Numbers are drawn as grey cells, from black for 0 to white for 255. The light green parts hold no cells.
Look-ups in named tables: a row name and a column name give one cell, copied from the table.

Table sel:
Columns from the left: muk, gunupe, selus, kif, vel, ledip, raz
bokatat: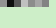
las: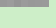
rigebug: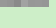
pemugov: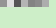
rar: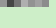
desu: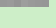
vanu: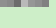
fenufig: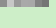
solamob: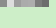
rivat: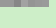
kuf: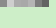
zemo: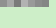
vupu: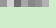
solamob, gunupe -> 221
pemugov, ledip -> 139
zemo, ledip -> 139
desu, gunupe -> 154
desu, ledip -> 151
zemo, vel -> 153
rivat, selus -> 135
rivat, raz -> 154
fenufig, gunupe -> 199
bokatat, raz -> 131
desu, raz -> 150

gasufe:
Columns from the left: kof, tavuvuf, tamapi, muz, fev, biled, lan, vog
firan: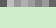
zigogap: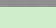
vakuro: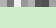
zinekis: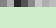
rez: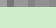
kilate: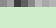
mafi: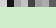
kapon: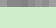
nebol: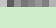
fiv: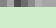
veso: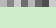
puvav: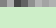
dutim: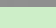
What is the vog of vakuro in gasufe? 162
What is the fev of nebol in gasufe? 132
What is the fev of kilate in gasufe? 136
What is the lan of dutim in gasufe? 143
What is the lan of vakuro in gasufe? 81
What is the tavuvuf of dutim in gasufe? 143
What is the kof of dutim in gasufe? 144
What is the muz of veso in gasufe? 109
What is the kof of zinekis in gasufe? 132
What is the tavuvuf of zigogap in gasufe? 142
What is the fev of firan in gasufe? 156
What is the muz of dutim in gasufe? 144
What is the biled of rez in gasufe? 144
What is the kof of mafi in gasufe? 211
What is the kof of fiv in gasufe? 132
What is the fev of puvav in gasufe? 144
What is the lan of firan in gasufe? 154
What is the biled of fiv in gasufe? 178
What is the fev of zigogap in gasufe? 142

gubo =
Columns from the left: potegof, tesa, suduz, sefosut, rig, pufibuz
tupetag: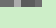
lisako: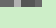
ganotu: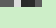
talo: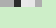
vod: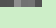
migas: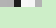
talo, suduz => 44
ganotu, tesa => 93
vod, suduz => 143
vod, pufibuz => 82
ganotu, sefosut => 41
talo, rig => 231
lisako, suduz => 178
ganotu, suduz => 220
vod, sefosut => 114
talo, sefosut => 233
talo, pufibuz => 174
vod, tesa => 83
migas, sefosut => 248
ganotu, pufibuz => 93
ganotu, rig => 43
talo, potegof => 174
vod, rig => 116
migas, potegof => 179
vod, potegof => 82
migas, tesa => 178

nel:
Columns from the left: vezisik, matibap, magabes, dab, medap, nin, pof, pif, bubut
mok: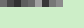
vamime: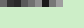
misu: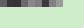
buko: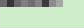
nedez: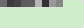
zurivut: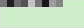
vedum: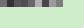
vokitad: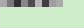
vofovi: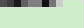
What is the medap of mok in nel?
106
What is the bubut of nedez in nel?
134
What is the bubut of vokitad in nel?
171
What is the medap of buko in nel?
111
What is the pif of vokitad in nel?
159
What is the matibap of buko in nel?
53
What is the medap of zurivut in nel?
195
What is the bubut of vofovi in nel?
204
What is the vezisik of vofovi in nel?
78
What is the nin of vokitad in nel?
183
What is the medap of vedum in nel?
104
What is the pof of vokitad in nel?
64
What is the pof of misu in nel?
58

